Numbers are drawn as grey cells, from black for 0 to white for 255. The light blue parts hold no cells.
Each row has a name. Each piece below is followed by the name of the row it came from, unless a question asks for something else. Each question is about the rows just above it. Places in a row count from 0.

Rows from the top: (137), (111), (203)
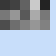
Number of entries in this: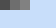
3
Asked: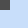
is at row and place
(203), 0
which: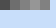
(203)

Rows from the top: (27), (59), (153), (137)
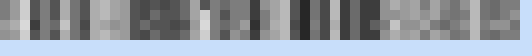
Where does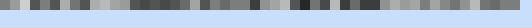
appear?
(27)
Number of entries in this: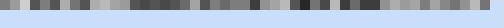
49
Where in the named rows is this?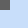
(153), 37
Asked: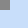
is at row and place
(27), 44

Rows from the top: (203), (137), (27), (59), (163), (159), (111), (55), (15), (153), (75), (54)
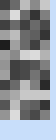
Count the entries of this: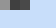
3
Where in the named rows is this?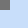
(55), 3
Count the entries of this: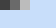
3
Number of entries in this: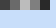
5
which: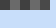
(27)
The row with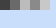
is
(203)
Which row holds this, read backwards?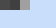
(55)

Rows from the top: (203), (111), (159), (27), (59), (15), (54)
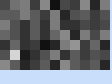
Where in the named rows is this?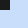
(15), 2
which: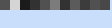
(15)
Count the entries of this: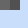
2
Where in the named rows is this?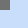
(203), 1

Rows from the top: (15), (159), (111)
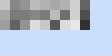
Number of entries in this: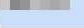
7
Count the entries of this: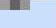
3

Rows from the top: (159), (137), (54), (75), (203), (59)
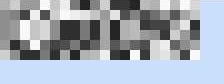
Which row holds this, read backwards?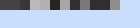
(54)
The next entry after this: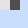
[130]
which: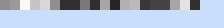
(54)

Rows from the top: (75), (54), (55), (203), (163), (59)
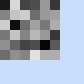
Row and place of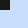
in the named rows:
(75), 0
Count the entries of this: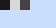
3
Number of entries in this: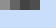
4
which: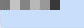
(203)

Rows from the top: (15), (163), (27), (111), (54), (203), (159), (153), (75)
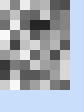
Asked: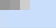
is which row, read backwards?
(159)
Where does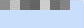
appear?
(163)
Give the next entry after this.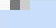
[88]
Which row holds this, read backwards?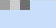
(159)
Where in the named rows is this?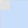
(15), 0

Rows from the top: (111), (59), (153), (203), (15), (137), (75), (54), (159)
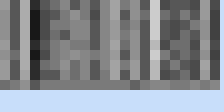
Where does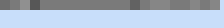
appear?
(159)
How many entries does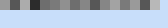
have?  16
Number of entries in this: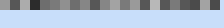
22
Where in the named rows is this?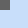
(159), 13

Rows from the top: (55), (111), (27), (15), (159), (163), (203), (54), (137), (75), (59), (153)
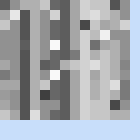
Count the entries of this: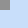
1
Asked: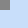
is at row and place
(203), 12
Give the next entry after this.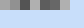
[198]
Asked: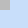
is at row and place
(15), 9
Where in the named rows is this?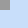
(75), 0

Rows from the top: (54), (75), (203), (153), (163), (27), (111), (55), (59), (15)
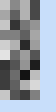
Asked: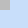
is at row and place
(55), 3
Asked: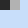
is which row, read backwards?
(163)

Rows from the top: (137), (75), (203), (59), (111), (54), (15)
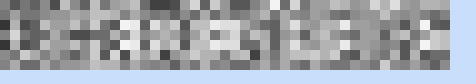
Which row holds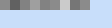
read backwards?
(15)
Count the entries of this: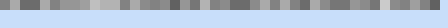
44
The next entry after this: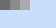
[130]
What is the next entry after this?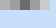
[118]
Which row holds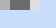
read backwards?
(111)
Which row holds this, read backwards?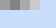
(54)
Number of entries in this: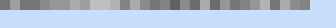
31

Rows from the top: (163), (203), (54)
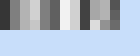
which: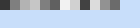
(54)
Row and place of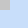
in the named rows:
(54), 3
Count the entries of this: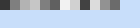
12
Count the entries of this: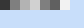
7

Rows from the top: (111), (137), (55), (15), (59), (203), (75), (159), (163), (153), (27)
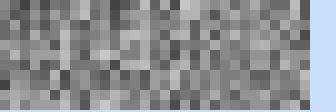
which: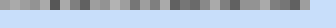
(153)
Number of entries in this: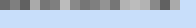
18
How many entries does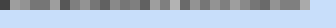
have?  31

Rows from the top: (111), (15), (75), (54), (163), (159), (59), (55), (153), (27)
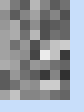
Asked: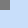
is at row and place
(111), 1
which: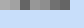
(59)
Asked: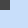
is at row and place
(159), 3
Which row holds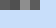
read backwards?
(75)
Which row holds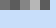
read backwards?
(111)
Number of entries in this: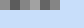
6
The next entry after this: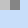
[133]

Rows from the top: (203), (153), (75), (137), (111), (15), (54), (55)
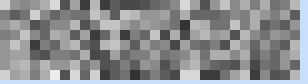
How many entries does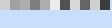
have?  11
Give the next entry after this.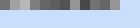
[102]

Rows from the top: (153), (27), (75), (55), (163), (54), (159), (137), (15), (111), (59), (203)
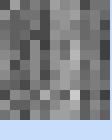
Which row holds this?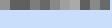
(59)
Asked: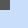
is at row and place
(159), 4
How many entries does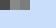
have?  3
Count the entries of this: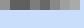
8
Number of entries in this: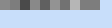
10
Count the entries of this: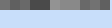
11

